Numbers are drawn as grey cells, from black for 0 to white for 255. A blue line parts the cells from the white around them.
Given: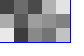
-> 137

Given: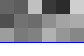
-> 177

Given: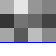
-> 89

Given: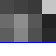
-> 134

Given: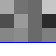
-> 140

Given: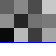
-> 185

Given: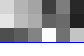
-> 251

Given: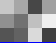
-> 98

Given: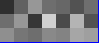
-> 131
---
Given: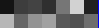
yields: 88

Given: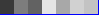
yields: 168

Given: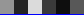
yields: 58

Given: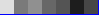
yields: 84

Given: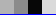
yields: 139

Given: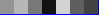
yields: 211

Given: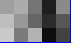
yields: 178

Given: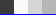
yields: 250

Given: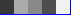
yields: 137
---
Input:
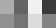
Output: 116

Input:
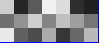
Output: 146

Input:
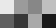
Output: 55

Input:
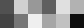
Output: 118

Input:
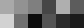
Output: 112

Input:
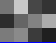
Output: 101

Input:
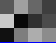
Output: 9
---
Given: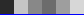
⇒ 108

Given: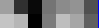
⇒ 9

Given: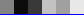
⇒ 57

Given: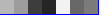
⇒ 61

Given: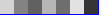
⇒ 97

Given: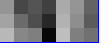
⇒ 39
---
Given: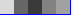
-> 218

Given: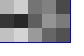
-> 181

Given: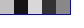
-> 193

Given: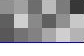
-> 144

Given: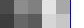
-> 75

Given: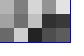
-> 180
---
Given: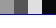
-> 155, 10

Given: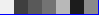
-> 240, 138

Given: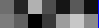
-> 110, 139

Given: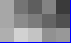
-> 167, 152

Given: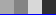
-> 169, 48

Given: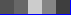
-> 82, 62

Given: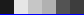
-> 26, 61

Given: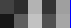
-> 66, 166

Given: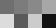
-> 111, 18
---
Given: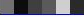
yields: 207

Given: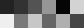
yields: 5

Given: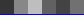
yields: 67

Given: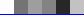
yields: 39

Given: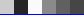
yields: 96

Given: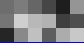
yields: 30

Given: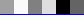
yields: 1

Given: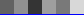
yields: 121
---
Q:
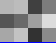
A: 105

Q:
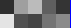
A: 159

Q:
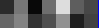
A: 118

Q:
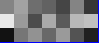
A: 154

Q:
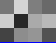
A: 39

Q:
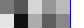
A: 86
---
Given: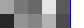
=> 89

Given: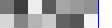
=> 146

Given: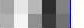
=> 129

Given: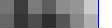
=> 203

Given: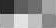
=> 164

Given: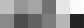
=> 251
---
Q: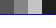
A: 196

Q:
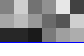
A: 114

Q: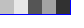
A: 85

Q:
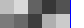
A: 98

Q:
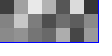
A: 233

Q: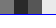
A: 86

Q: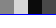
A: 11

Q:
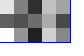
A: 47

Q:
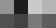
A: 201

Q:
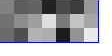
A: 99
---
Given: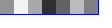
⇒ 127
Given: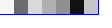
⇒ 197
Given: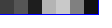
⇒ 16
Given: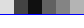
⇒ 180
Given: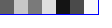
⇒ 249
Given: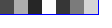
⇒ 213
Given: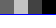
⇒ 1
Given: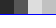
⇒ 193
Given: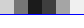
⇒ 240
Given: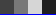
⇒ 31
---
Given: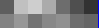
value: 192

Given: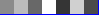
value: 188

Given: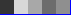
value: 216

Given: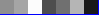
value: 165

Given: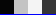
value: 195

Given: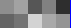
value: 162
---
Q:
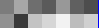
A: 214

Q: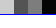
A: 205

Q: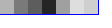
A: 37

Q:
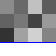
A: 50

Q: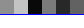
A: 9

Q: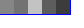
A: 115
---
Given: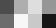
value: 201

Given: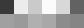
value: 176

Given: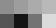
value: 115

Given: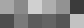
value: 92

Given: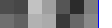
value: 178

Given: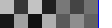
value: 17

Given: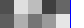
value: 117
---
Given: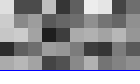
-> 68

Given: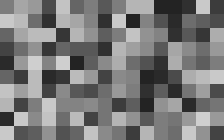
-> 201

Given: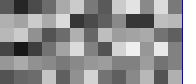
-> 219

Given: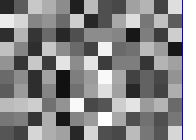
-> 66

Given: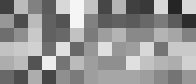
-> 37

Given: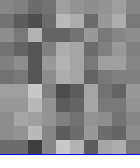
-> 159

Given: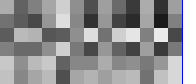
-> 50
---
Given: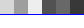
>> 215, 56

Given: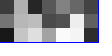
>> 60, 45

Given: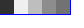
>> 48, 114

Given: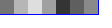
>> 116, 138

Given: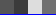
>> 85, 112

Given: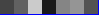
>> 68, 83

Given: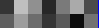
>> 53, 115

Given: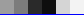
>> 157, 243

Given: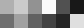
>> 176, 223

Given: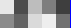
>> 231, 113
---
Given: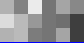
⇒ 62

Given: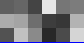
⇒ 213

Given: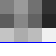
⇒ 240

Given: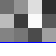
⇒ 160

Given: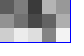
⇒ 243

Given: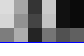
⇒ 96
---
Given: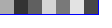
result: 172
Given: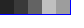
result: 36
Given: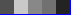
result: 80
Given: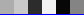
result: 173
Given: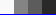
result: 249
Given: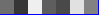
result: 110
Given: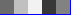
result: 107
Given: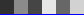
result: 48
